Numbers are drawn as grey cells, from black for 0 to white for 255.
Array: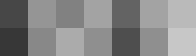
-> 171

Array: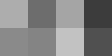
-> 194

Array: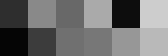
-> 112

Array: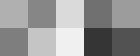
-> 240

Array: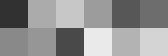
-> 73

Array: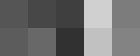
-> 49

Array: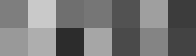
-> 44
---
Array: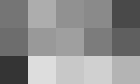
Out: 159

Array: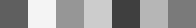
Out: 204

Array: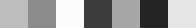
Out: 60

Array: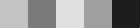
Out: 224

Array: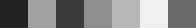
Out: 142

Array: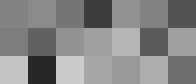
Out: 159

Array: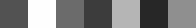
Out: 60
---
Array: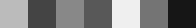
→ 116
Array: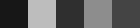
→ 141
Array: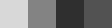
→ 47
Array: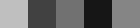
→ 22
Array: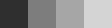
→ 166
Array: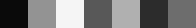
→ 44
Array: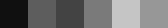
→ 197
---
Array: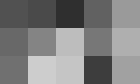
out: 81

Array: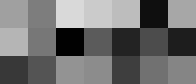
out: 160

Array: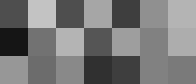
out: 78

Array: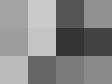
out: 163

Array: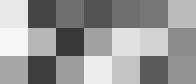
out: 232

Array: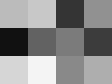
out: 187

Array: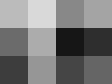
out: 187

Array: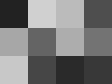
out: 34
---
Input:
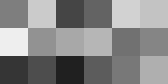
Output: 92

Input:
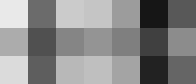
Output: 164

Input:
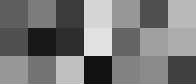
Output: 131

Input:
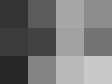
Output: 132

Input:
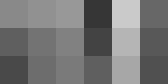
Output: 95

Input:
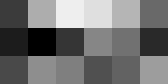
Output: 80

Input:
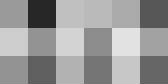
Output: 117

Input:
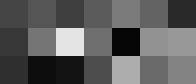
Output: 173

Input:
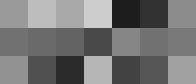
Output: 66
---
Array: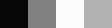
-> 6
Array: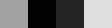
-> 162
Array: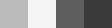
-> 186
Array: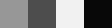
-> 151
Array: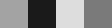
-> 163
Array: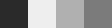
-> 42
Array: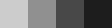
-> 204
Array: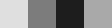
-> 223
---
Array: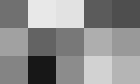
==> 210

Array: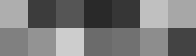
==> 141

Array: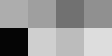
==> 188

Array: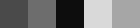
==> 217

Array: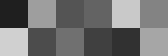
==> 49

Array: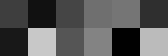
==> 1
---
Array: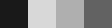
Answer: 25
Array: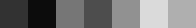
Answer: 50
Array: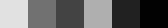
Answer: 225
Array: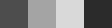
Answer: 77
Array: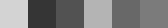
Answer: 211
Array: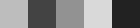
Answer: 189
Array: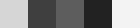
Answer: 214
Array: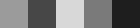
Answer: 155
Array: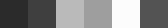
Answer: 43
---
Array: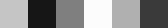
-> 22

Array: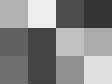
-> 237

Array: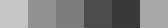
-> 146

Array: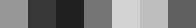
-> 54

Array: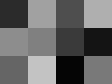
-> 161

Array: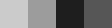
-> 156

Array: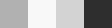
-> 248

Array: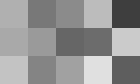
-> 120

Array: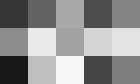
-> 99

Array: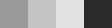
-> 197
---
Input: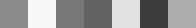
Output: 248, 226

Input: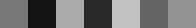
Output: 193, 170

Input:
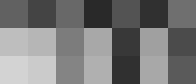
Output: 211, 203

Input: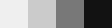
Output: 239, 203

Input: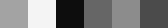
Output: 244, 163

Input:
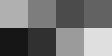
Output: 223, 176
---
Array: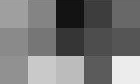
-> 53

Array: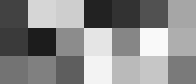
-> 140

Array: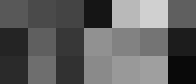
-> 55

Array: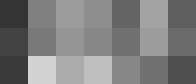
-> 149

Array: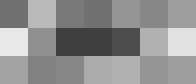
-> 63

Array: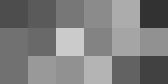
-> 203
